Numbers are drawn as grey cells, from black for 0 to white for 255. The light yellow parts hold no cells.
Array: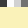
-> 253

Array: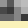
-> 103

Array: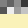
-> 237

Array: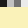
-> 193

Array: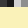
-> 26

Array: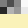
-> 178

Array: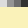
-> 148

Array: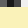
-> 25
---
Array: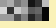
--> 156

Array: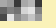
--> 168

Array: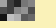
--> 162

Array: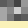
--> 92

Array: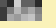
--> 83

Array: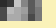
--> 43

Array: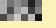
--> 173

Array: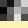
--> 61

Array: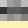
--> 199
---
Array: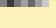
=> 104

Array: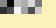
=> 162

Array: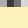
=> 59

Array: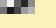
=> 68

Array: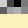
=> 164

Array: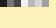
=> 186
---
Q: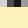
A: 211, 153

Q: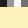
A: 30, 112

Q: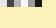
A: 230, 24

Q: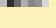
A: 189, 216

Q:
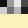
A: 15, 30

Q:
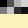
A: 3, 17

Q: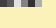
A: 64, 174

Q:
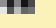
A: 144, 115

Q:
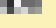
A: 133, 159

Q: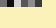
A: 114, 59
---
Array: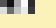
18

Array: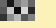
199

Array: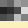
47

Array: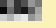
108

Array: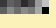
96

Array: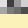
62

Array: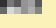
120

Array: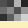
137

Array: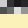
51

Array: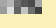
182
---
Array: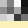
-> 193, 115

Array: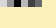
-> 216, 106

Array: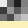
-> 234, 195

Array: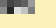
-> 109, 125

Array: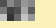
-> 80, 151

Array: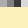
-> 172, 217

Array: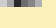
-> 205, 177

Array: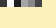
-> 56, 68
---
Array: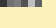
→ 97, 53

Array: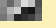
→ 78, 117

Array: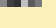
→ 122, 136

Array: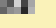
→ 166, 100

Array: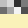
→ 123, 109

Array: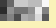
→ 248, 90

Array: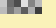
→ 187, 187

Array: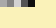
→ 14, 169
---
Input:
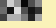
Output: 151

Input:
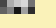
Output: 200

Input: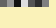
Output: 18

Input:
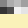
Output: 188

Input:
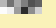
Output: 171

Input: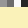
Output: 250
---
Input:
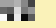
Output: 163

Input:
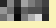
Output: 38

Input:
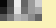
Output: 7

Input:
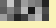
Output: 104

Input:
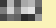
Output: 57

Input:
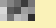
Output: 159

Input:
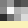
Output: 126
